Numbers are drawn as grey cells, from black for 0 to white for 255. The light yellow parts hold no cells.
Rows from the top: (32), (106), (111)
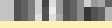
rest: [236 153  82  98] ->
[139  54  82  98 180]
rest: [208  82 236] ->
[153  82  98 139  54  82  98 180]
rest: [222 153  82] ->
[ 98 139 208 153 167  98]
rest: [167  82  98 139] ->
[ 54  82  98 180]

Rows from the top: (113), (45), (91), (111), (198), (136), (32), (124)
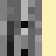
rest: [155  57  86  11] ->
[ 86 141]
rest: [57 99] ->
[194  99 113]
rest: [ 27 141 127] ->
[ 99 141]
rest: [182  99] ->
[113]
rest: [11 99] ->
[141]

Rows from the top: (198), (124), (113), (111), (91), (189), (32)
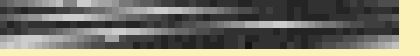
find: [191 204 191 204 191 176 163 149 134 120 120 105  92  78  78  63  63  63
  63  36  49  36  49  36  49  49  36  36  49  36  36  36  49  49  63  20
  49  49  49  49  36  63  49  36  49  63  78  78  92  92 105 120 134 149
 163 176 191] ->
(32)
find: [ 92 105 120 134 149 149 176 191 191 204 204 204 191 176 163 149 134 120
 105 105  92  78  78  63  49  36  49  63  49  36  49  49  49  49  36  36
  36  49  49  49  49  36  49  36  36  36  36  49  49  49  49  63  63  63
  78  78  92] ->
(113)
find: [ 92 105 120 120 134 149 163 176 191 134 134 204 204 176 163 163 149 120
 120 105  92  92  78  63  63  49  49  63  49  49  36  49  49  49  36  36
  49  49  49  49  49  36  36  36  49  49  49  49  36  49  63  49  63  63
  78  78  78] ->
(198)
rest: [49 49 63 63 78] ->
[ 78  92 105 105 120 134 149 163 176 176 191 204 204 191 191 176 163 149
 134 134 120 105  92  78  78  63  49  63  49  49  36  49  36  49  49  49
  49  36  36  49  49  36  49  49  49  36]
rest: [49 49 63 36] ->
[ 36  49  49  49  49  36  49  36  49  49  63  63  63  78  78  92 105 105
 134 134 149]
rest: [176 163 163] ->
[149 120 120 105  92  92  78  63  63  49  49  63  49  49  36  49  49  49
  36  36  49  49  49  49  49  36  36  36  49  49  49  49  36  49  63  49
  63  63  78  78  78]

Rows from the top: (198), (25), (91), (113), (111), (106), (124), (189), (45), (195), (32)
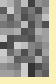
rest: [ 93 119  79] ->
[159]
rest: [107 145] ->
[ 79 131  79 159]
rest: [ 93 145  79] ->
[107 131 190]

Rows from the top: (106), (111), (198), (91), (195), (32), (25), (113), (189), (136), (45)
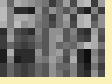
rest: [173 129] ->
[187 144 158 116 102  74 116 144  74 173 187 102 144]
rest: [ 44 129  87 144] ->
[144  87 129  60  44 158  87]
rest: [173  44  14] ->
[144  87]

